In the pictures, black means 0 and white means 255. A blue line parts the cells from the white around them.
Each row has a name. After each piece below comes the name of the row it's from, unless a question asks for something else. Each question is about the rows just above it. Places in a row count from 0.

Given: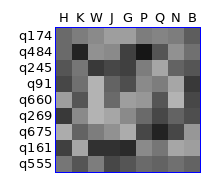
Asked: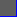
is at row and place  q174, 8
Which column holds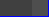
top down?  G
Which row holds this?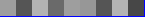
q660
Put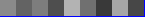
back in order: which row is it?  q91
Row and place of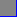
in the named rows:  q174, 6
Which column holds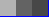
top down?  N
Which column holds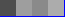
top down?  G

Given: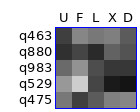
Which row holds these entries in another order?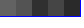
q880
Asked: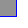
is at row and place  q983, 1
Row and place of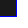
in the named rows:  q529, 3
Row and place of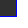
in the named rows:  q880, 0

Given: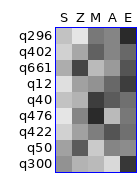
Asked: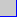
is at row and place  q50, 2
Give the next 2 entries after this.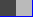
[154  84]
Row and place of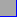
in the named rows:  q402, 1
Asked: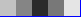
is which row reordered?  q296
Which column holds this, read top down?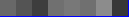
E
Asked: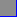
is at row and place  q50, 4

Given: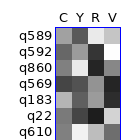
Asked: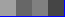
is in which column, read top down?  C
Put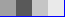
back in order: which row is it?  q589
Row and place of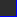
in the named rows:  q183, 3
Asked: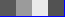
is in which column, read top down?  Y
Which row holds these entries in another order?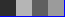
q183

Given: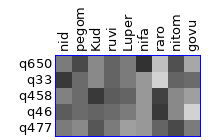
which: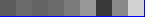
q46
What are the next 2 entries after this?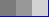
[100 107]
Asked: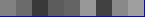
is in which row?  q458
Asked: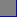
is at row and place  q458, 0
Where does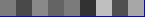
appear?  q650
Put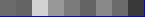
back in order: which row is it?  q33

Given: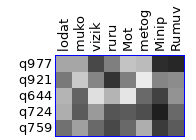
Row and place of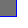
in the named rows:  q759, 0
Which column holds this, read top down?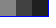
Minip
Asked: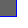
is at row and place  q644, 1
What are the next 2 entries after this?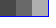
[59 91]

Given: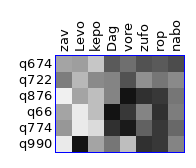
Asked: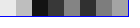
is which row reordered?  q66
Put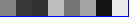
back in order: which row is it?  q990
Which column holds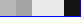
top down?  Levo
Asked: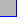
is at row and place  q722, 1

